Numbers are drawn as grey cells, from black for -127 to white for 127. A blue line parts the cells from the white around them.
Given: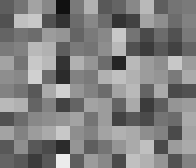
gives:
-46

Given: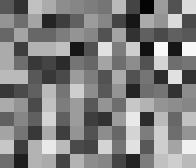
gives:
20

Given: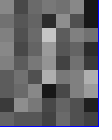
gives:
-14

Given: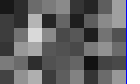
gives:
-66

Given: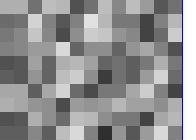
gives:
-20

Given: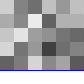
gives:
43

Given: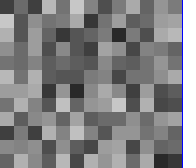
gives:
71
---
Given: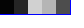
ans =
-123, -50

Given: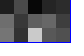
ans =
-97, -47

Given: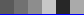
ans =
-37, 42

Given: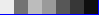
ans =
109, -113

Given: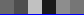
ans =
-22, -9

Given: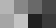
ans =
53, -69

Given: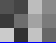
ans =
-45, -24
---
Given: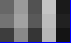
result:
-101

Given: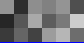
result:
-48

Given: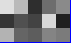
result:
10

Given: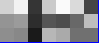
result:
-58

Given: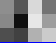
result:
-12

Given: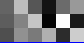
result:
25

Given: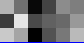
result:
-1
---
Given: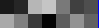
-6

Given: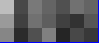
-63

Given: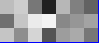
8

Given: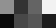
-76

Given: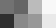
-26

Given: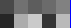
-34

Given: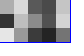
11
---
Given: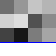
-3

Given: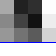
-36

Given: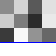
19

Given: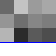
-37

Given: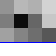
-17

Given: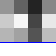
-43

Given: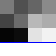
99
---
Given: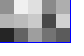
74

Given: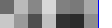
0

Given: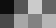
-42

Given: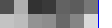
-29

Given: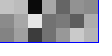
-5

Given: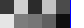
-84

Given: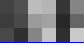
34
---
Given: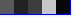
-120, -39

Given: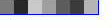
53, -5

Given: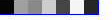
-89, -122

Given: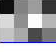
-76, 67

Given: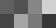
81, -58

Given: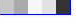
-76, 71

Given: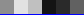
-30, 14

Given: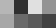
19, 39

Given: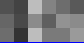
-38, -18

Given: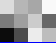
121, -115
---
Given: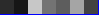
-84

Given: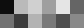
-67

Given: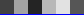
-62

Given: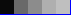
-22

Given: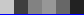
-65

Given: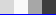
39

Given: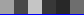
-71
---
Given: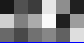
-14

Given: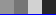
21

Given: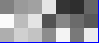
13

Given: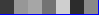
-12

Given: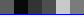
-76

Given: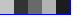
-76

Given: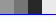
23

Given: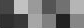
39

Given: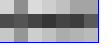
64

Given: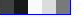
-104
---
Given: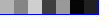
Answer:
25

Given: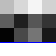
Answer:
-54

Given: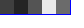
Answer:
-43

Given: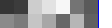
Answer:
-24

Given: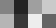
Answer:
-71

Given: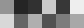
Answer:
-46

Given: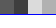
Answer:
-65
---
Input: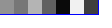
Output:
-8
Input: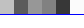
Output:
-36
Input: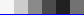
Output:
76
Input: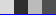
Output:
-81
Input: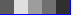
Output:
95
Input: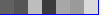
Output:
-42
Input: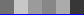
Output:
71
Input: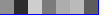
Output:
-83
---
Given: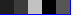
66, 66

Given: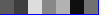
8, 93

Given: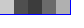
-67, 75

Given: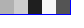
-96, 119

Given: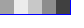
72, 108

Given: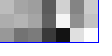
-30, 125

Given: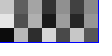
-102, 101

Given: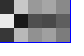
-48, 106

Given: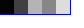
52, 93
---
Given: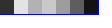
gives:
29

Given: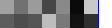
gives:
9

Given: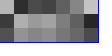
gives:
-31

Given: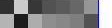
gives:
-37

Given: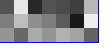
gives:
-52

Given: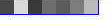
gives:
-36

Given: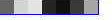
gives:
-112

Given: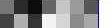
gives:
69
